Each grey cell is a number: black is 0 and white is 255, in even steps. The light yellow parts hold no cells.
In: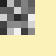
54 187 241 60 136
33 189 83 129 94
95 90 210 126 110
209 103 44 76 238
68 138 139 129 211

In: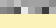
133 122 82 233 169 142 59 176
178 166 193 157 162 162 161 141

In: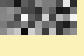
139 174 199 13 208 165 58 193 48 118 143
91 86 22 94 73 145 124 124 75 230 42
132 146 126 72 70 46 122 95 23 32 119
135 137 65 249 95 70 211 68 185 148 244
123 93 100 133 63 159 109 124 50 28 93

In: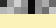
182 192 146 134 12 145 110 197
41 159 208 149 10 141 171 104

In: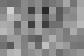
144 177 185 133 144 155 127 149 111 131 140 150
115 108 111 137 125 140 109 118 128 167 117 165
132 208 124 136 62 136 40 154 90 125 141 175
149 184 169 136 127 171 96 135 93 140 136 174
172 167 98 159 62 160 62 112 113 157 159 184
184 169 127 156 139 167 141 133 145 123 171 136
125 155 156 127 103 92 143 174 142 125 130 126
113 89 159 129 162 105 192 147 166 154 120 117

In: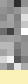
166 125 226 170
158 142 45 143
145 135 149 181
136 164 128 222
156 160 137 197
109 66 143 254
157 161 155 140
185 184 127 148
163 182 114 148
214 242 86 127

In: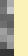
53 52
110 172
120 197
101 104
111 96
159 125
148 162
94 151
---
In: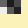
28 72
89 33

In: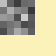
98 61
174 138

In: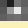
30 115
155 232

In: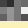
46 118
150 118

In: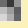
56 149
156 93

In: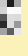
27 165
252 251

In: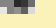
132 41
129 144

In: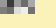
58 156
110 221

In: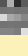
174 44
118 114
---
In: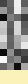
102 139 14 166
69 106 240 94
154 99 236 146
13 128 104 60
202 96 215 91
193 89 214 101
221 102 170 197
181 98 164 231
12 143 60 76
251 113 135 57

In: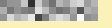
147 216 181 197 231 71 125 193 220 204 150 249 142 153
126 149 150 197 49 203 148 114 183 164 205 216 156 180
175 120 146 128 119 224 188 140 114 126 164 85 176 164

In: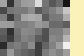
96 153 113 100 90 63 123 144 129 157
163 50 132 156 160 220 117 88 107 22
72 118 124 122 141 91 111 128 148 198
126 59 114 165 173 166 91 120 122 172
157 155 127 126 134 154 144 106 107 94
96 47 114 138 134 117 81 126 126 151
86 62 109 131 123 93 80 137 130 181
42 116 126 113 140 61 100 130 159 240

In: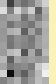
129 153 175 127 152 189 175
187 64 135 112 131 172 208
221 129 213 162 206 97 174
150 165 168 114 155 125 165
157 116 142 132 118 159 179
150 175 184 96 161 121 173
153 120 144 136 120 156 175
160 117 142 132 124 158 173
155 185 197 83 168 110 184
183 96 164 150 161 152 162
164 120 133 140 124 200 225
210 13 129 95 141 184 240

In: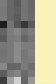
62 162 207 102 151
123 104 91 115 103
121 103 96 115 105
122 102 91 117 107
29 116 85 55 92
101 125 135 114 124
92 122 126 102 117
118 121 138 125 124
115 122 137 119 129
117 122 140 120 124
135 101 104 124 110
93 123 132 106 120

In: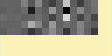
93 103 100 90 54 79 110 138 106 55 101 130 98 58
101 100 99 128 88 135 83 63 94 194 93 63 100 114
94 101 97 106 29 103 92 149 97 5 101 136 98 111
108 102 104 97 99 110 97 68 102 213 104 69 106 70
100 99 99 114 172 134 91 151 97 110 101 132 101 91

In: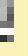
49 111
182 149
187 111
182 90
119 111
255 250

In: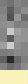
128 107 118 138
124 113 132 124
130 93 124 140
137 83 150 108
142 148 127 130
135 201 158 146
134 93 149 147
159 205 143 133
124 128 138 133
96 41 105 126

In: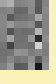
129 153 90 92 155 24 144
165 176 129 134 141 93 132
128 134 102 104 138 90 137
134 90 111 114 121 167 132
134 153 133 133 139 87 129
132 83 113 108 112 182 131
129 163 112 113 152 42 140
117 69 116 116 109 207 128
112 117 148 143 124 134 124
116 135 116 123 144 91 134
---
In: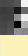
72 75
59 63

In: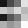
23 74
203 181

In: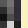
87 114
44 101

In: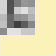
213 81
212 82

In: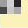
158 209
71 200

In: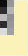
13 151
46 180

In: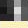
39 61
22 53

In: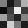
127 23
12 60

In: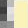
81 187
61 224
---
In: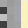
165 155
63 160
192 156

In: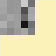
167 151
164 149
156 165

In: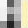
244 94
239 175
239 97

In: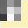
103 155
107 226
58 249

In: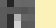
97 36
91 88
91 47

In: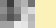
128 61
142 98
121 84

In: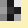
144 26
157 50
128 22

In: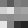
122 90
209 226
145 140
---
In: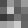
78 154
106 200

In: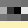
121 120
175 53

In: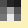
77 38
105 171

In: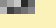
141 169
185 63

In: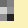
109 132
209 148

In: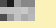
77 27
191 193

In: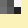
107 78
113 88
